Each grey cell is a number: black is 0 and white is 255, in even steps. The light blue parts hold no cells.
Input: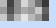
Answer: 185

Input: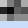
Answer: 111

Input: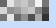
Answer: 79

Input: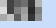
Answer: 168

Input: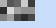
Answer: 72

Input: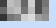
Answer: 218
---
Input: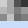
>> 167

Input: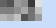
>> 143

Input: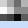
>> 165

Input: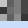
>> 96

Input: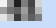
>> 125

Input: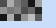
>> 93

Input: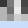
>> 123

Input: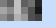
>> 96

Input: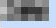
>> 114

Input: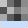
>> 109
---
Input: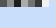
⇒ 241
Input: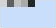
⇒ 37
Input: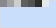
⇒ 232
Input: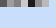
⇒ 185
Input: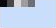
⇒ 112
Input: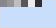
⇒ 48
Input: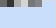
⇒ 132
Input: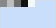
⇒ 247
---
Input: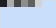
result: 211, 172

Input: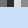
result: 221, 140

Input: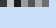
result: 199, 171

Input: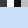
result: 249, 191

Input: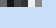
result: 238, 135

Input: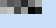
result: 196, 183

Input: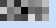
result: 217, 203

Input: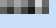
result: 212, 165

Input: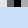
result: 229, 171
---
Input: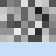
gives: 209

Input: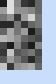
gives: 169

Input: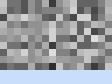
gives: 99

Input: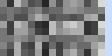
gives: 145

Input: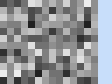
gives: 60
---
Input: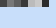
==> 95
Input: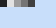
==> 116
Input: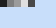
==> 126
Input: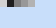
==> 152
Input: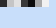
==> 167
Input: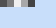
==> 125
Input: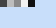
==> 137
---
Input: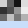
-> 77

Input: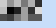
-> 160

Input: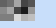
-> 69

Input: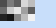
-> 230

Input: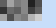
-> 136

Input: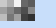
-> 104

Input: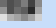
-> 93

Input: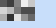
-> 119

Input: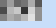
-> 52
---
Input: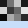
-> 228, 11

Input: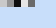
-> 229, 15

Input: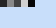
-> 208, 6

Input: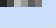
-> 192, 37

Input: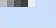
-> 235, 61

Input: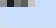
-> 197, 31

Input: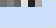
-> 223, 33
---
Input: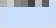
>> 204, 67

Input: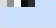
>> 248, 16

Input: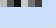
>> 201, 20

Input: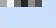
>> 242, 36

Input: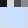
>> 216, 23

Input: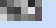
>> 223, 43
